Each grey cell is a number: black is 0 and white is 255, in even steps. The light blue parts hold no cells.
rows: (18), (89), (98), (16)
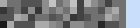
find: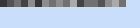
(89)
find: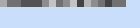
(18)
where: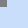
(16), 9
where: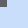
(98), 9
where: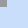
(98), 4

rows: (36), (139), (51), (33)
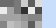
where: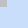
(33), 2
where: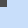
(139), 6
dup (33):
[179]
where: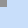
(51), 4

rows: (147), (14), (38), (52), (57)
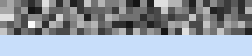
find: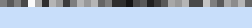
(52)
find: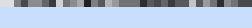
(38)
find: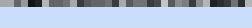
(14)
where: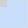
(38), 9
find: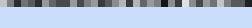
(57)

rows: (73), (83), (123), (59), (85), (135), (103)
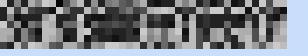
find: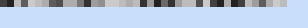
(103)
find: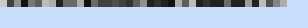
(59)
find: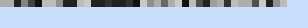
(85)
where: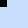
(73), 9

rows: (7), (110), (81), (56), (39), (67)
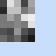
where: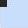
(110), 1
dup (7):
[69]
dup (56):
[121]
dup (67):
[107]

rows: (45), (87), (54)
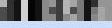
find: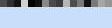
(87)
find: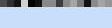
(54)
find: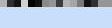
(45)

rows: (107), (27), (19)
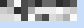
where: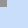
(107), 2
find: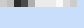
(27)
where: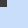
(107), 10

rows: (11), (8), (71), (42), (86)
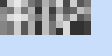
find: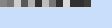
(86)
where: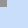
(71), 1
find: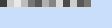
(11)
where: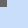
(8), 11

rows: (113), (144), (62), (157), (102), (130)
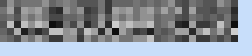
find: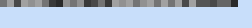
(144)
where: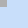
(102), 3
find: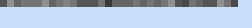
(113)
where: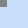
(113), 10
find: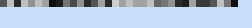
(157)
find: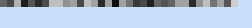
(102)

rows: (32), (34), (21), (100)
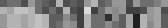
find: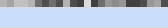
(34)
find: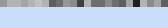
(100)
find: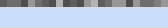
(32)
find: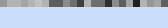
(21)
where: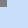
(32), 23

